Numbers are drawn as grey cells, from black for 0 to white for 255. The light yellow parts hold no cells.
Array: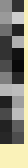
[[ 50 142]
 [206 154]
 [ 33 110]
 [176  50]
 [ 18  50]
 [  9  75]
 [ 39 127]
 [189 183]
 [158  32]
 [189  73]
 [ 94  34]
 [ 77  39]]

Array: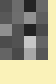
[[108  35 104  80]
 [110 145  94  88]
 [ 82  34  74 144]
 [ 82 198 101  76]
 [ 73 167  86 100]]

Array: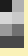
[[177  28]
 [201 214]
 [113 154]
 [ 72  72]]

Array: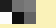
[[114 123  29]
 [ 15  99 252]]

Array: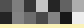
[[126  54 196  37  98 173  80]
 [131 108  73 132  24 237  36]]

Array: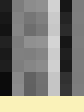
[[125 140 144 210  22 125  32]
 [131 118 128 202  36 126  24]
 [134 110 121 199  43 124  19]
 [125 144 147 212  22 126  34]
 [128 127 133 204  31 124  26]
 [126 134 140 208  26 125  30]
 [137  98 113 197  49 124  11]
 [140  97 112 197  53 126  11]]
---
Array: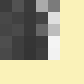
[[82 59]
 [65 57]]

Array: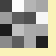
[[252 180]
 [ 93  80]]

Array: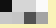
[[214 214]
 [197  82]]

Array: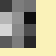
[[125 115]
 [147  15]]

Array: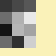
[[ 72  87]
 [177 233]]

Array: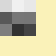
[[240 232]
 [119 118]]

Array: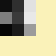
[[ 47 225]
 [ 58 232]]

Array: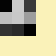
[[202  57]
 [200 157]]

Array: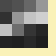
[[ 81 103]
 [150 195]]
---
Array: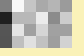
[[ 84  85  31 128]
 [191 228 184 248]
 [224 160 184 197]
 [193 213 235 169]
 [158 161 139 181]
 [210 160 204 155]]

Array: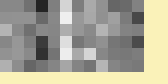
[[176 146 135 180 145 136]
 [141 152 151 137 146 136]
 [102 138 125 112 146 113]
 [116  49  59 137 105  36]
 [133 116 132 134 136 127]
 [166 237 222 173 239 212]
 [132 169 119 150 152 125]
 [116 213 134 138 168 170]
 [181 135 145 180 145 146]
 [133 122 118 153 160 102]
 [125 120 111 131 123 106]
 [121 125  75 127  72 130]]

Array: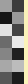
[[ 87 168 133 107 226  21 159]
 [ 28 188  31 234  68 153  59]]

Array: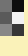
[[135  90 114]
 [ 54 242  13]]

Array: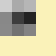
[[137 136 207]
 [114  61 170]
 [131  35 182]]

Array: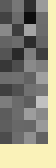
[[ 76  94  92 125  63 110  55  84 100 137  66  91]
 [109 104 108 107  80 112  77  41 108  61 107 119]
 [143 103 157  93 113  98 138 126  44 164  13  48]
 [ 97 153 136 192 118 160 126  61 100 107 109 154]]

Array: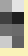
[[204 110  64 163]
 [ 97 106  31 227]]

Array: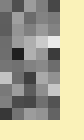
[[ 55 128 121 195 117 110 109  93  94 128]
 [115  75 157 109 113  31 155 148 159  79]
 [156  71  93  63 130 176 174 128 107 156]
 [147 112 142 169 137 151 202 153 131 126]
 [ 99  83 198 145 109  59 234 131 122  71]]
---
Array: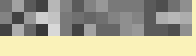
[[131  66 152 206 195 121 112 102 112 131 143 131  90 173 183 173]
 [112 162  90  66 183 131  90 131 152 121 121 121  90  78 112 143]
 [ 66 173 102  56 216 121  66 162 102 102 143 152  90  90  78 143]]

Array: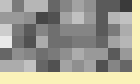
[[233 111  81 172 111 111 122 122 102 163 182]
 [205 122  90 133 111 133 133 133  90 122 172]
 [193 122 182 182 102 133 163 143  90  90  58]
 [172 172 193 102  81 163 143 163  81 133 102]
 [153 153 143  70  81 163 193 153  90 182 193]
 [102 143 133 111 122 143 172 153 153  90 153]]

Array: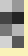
[[211  87]
 [201 152]
 [119 182]
 [ 68  36]]

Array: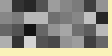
[[175  51 212  83  73 147 157  63 102]
 [157  51  39  83 157 135 123  63 147]
 [135 123 184 184 111 123 135 193  39]
 [102  83  19 102 147 166 111  93 184]]

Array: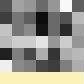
[[239 138 127  72  62 127 173]
 [195 118 138  21 106  41 162]
 [185 205 205 227 150 205 150]
 [ 83 162 150 106 150 248  94]
 [ 62 118  94  12 106  83 185]
 [ 32 127  72 173  52 173 185]]

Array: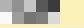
[[249 157 117 126 218]
 [178 145 197  88  59]]
